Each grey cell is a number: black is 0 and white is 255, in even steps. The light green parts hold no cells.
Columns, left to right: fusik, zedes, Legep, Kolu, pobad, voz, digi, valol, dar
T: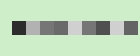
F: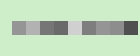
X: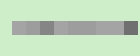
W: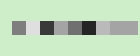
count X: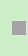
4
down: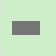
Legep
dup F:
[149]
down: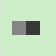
Legep
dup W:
[164]
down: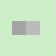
digi

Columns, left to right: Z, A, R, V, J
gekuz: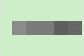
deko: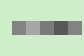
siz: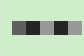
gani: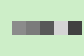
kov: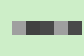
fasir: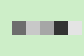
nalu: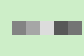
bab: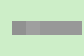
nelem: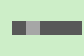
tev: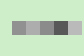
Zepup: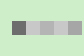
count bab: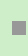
3
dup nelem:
[88]
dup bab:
[152]

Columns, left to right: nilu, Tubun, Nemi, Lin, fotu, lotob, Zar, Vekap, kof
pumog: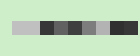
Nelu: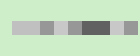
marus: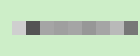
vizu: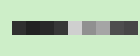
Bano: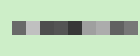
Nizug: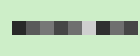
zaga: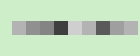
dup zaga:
[179]
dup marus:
[165]
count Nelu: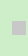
2
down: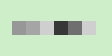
fotu

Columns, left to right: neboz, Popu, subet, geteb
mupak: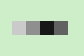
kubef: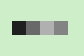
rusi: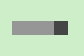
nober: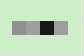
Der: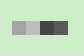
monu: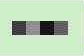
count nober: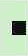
0
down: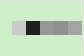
neboz
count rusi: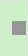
3

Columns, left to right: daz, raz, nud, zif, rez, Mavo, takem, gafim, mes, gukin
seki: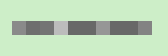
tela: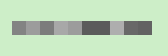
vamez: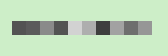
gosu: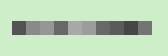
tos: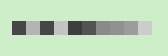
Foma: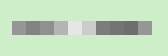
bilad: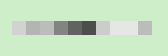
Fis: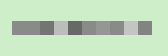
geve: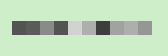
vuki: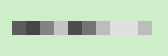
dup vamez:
[83]
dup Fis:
[138]
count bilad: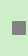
1
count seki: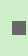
4

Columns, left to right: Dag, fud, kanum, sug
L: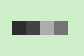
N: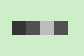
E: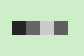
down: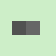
fud
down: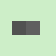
sug
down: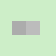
kanum
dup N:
[81]

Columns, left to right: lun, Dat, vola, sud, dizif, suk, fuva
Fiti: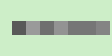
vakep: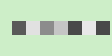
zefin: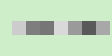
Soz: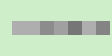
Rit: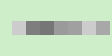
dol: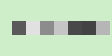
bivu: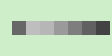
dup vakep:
[73]
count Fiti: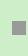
1
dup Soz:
[174]

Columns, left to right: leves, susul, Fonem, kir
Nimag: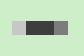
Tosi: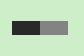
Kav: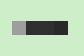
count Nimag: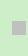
0
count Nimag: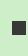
0
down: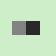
kir
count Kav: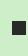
1
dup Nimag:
[62]
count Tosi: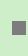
0
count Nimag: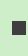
2

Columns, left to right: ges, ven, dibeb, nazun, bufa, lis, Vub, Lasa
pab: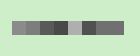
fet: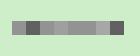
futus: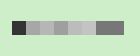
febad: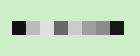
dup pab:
[112]
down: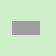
nazun
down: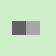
ven
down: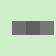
Lasa
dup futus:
[119]
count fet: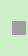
1
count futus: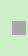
1

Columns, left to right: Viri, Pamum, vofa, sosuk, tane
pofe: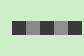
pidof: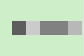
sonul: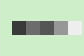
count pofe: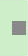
1
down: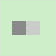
Pamum

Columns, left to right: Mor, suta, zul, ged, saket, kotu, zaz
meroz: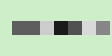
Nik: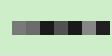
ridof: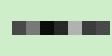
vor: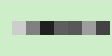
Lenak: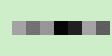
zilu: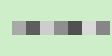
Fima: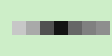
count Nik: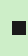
2
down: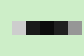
zul
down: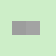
kotu
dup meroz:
[94]

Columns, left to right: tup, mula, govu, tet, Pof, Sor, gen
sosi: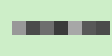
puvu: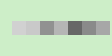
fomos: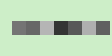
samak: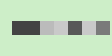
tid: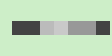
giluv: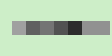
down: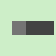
tup
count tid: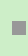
2
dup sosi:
[75]

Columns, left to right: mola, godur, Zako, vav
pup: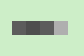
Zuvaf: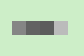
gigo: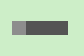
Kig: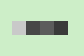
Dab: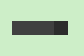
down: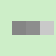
mola
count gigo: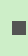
3
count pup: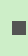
0
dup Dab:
[64]

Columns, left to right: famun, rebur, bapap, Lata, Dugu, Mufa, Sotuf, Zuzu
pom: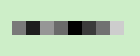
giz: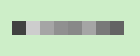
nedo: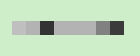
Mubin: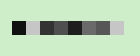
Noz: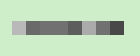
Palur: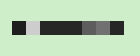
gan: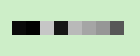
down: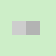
rebur
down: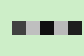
famun
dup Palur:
[38]
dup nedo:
[179]
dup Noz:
[113]
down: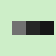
Lata
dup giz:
[165]

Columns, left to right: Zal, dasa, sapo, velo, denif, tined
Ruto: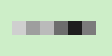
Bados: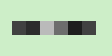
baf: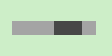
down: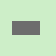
velo
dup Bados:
[65]
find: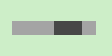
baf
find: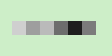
Ruto
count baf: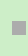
0

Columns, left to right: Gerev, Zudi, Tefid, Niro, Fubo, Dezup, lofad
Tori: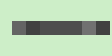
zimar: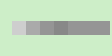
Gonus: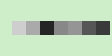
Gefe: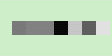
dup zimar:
[149]
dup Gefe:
[129]
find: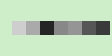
Gonus
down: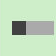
Zudi
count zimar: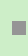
4
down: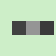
lofad

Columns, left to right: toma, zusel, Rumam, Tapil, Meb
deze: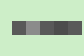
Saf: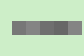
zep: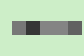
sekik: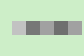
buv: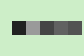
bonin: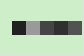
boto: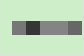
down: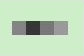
zusel
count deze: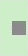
1
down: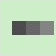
Tapil
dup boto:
[132]
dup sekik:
[161]
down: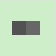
Meb
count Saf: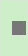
1

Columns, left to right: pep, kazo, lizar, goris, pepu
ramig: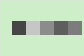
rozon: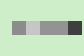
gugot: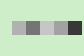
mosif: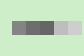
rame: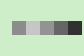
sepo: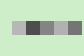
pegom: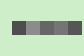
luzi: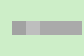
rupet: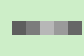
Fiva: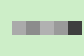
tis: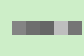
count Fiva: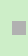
1
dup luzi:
[170]
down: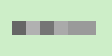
goris
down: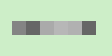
lizar
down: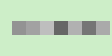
goris

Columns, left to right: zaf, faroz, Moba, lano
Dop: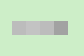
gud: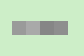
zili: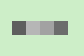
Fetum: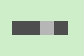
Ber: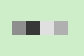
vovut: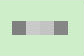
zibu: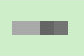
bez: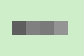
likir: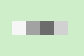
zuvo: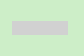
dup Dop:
[188]
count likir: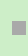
0
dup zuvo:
[209]
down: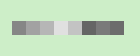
Moba
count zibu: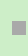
2
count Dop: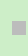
2
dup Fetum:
[78]

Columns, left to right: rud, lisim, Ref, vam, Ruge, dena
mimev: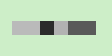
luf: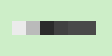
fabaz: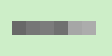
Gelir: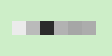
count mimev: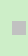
0
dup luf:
[73]
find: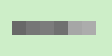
fabaz

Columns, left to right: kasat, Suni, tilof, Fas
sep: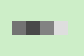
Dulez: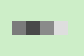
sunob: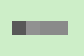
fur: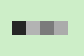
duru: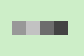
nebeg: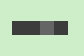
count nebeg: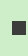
3
